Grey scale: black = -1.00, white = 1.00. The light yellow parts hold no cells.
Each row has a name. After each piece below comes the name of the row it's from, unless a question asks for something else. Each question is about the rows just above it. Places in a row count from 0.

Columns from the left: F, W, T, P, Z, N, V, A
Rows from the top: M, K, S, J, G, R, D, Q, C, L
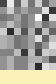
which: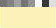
S
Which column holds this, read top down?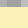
Z
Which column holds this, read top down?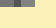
P
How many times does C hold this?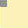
2
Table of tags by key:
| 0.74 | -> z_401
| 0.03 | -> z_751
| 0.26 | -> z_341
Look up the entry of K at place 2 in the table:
z_751
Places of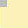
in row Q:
2 4 7
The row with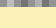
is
J

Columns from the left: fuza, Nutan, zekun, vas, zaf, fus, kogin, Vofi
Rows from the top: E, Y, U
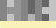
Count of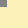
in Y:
3
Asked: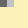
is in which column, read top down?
kogin
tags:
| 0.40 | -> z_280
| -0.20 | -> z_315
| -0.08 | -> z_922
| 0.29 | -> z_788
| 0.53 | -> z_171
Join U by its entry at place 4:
z_280
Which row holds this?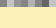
U

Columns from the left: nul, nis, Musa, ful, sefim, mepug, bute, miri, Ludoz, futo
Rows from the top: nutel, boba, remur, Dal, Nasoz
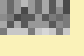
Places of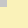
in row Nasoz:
1 2 3 5 7 9
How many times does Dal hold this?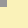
3
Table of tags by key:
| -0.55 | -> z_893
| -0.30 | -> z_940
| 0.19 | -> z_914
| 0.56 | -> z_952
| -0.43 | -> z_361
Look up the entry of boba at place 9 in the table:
z_361

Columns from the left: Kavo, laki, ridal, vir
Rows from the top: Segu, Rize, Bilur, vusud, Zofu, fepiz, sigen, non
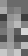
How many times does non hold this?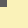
1
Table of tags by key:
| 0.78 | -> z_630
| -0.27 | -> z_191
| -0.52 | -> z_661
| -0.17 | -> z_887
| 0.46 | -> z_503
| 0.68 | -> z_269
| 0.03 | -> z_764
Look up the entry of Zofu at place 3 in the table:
z_269
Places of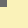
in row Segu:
1 2 3
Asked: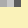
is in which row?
non
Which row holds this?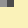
fepiz
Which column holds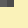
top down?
ridal

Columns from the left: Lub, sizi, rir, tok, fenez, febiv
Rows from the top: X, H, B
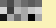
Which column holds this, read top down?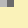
rir
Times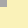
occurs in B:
3
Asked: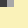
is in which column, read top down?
sizi
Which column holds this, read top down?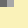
tok
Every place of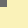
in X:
0 3 5
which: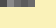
X

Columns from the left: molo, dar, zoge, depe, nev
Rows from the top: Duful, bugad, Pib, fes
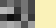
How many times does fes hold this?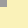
3
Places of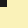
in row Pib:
2
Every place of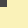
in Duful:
4

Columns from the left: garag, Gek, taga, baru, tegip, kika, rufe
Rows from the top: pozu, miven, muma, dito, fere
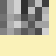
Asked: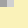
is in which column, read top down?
rufe
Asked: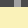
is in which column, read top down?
kika
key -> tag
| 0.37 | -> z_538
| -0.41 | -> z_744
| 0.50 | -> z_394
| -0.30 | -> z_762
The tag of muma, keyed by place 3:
z_744
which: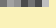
muma
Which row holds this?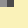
muma

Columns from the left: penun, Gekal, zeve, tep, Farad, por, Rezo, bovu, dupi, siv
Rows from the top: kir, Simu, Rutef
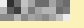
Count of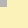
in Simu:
4
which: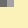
kir
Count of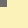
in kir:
4
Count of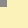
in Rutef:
4

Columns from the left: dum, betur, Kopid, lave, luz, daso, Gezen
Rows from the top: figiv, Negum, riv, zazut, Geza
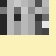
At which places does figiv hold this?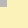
1 3 6
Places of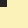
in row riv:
0 2
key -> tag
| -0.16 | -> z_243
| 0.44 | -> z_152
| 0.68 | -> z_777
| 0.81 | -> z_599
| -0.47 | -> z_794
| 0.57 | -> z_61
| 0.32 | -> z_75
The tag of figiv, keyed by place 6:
z_152
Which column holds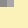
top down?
luz
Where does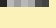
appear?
Geza

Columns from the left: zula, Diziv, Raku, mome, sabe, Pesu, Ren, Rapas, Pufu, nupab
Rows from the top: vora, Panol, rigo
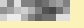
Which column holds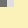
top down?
Pufu
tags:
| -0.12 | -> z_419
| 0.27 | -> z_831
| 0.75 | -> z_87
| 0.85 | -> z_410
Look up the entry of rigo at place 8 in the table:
z_87
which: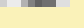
rigo
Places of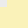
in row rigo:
1 2
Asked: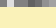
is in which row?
vora
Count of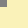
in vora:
4

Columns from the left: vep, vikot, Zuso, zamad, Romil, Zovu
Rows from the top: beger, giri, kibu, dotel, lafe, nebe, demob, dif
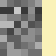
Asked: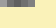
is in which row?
beger
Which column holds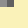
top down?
Zuso
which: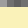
beger
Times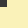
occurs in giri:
4

